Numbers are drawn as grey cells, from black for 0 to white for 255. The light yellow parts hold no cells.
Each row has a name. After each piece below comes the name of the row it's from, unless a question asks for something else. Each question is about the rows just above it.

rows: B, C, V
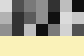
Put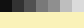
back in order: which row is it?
B
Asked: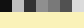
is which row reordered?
B
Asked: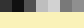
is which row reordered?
V
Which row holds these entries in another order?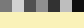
V
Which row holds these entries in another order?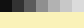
C
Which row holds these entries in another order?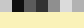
C
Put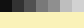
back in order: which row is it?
V

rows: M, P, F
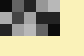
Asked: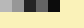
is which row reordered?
M
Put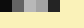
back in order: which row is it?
F

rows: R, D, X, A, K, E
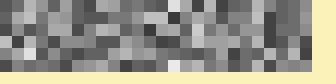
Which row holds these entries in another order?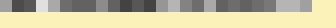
R
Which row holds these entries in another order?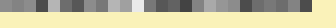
E

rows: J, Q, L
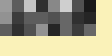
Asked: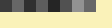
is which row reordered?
L
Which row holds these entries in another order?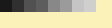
J

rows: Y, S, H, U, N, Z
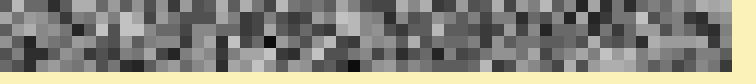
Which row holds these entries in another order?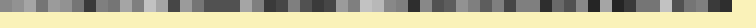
S
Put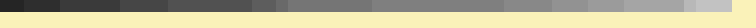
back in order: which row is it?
S
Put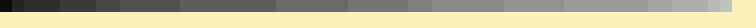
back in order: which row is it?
Z

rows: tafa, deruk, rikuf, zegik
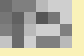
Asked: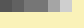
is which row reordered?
deruk
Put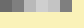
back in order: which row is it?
zegik
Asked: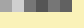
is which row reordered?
deruk
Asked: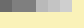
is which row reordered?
zegik
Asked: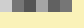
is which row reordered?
deruk
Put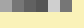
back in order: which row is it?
deruk
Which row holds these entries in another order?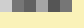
deruk

